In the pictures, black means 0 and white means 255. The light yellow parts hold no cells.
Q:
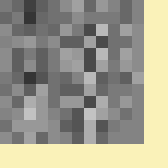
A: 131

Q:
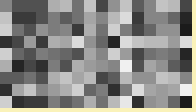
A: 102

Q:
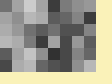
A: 143

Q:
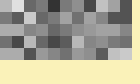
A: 193

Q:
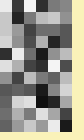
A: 235

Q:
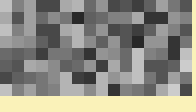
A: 204
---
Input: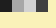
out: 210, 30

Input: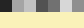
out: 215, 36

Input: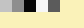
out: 246, 7

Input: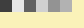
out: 230, 62

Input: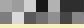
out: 217, 24

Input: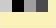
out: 203, 3
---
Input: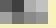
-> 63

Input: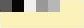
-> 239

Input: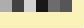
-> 24

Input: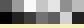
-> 229

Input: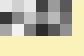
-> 66

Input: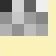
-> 209

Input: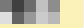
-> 108

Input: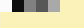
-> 128

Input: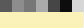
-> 70

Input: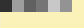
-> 117
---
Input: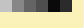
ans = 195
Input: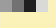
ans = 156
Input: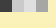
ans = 62
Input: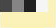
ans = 71
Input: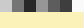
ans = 203
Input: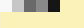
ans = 248
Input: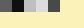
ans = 94
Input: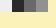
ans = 238
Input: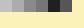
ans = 193
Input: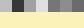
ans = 191
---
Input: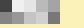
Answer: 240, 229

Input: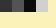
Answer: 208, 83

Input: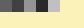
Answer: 192, 148

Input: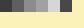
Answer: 214, 161

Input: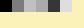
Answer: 222, 192

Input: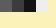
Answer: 238, 92

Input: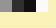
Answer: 250, 148

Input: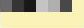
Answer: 196, 175

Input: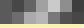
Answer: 202, 182

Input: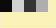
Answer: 209, 174
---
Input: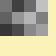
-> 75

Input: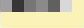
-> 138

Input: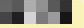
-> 123

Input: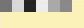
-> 236

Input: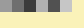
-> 176

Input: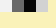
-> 105

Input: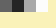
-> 36

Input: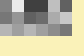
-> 159

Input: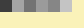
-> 155

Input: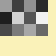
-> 123
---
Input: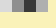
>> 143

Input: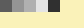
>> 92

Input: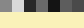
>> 40

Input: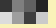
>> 53

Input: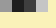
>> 62

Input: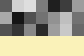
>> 31

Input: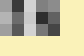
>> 58

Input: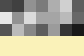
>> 53

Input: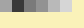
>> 122
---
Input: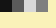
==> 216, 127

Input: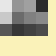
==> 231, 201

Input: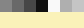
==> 249, 197

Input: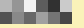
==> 242, 203

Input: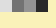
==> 222, 148

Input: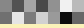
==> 241, 229
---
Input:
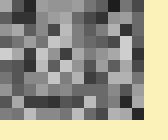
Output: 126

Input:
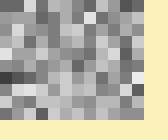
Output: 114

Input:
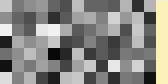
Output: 221

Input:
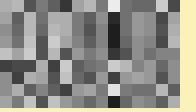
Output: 163

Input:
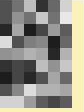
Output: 210

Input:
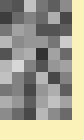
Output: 139

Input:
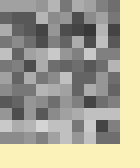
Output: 139

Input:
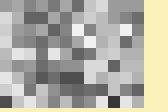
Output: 78

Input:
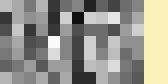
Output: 180
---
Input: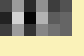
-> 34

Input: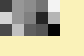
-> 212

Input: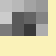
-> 204

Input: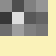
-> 55

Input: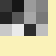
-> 34

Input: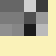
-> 123
